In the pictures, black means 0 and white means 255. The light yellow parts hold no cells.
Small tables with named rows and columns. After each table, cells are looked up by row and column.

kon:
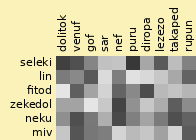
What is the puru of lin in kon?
225
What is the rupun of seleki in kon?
130
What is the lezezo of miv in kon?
161
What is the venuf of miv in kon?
85
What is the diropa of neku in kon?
164
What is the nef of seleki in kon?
196
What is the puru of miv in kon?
186
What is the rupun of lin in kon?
99
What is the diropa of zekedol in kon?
199
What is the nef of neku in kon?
74
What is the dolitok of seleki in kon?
64

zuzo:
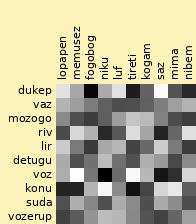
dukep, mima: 82
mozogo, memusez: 79
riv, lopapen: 75
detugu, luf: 112
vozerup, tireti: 136
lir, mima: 122
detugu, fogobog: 114
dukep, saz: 250
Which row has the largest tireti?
voz

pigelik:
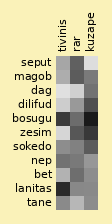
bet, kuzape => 141
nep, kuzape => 151
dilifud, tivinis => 205
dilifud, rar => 153
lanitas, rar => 136
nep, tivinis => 114

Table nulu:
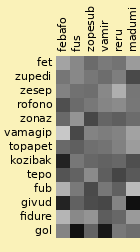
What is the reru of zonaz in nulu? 94
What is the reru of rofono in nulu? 139
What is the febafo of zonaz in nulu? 105
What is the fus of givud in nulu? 97
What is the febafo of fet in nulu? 163
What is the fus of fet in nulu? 136
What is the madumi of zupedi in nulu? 73
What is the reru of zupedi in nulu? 126
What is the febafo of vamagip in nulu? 200
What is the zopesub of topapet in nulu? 111
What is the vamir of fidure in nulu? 93
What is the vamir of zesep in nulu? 136
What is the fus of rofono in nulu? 107
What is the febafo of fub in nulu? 176
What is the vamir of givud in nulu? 71
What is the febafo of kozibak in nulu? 34

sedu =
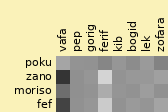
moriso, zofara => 145
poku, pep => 147
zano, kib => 147
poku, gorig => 146
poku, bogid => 140
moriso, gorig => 147
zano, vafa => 52
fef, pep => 145
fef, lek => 149
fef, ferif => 203
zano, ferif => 212
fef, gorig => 150
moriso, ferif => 172
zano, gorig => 150
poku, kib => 150
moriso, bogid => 146
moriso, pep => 144
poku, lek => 154
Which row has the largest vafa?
poku

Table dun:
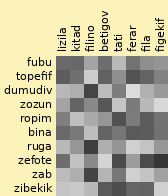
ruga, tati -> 149
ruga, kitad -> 150
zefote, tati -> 73
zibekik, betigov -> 90
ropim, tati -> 81
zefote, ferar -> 156
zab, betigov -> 181

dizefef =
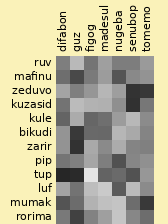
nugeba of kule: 156
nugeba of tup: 106
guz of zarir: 50
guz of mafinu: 73
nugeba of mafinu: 85
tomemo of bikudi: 132
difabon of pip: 117
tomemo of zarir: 128
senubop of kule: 184
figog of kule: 102
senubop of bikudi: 169
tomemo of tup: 151
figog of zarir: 169
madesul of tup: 99
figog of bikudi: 105
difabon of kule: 100
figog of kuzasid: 178
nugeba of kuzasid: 143
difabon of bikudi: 148
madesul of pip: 126

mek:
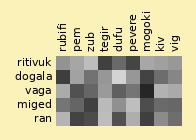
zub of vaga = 102
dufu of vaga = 96
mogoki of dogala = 67
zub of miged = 64
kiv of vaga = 178
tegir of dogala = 151
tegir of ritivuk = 64
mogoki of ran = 63
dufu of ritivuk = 105
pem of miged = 101
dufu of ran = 81
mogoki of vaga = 38
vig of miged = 103
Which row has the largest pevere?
miged

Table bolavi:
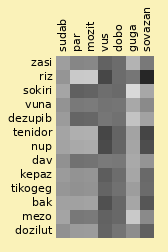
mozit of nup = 171
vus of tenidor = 70
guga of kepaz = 166
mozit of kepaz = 149
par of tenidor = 175
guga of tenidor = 163
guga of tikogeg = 157
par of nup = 169
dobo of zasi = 108

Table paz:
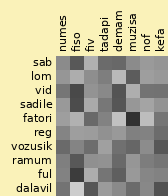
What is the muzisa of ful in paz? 153
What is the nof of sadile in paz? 164
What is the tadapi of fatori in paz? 130
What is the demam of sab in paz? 104
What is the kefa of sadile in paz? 147
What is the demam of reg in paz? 153
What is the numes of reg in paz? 132
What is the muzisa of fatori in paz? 49
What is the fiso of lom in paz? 173
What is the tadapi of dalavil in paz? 155
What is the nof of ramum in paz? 125
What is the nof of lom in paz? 158
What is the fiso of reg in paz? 158
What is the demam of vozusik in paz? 112
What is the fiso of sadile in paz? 76
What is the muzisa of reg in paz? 128
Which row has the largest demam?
fatori

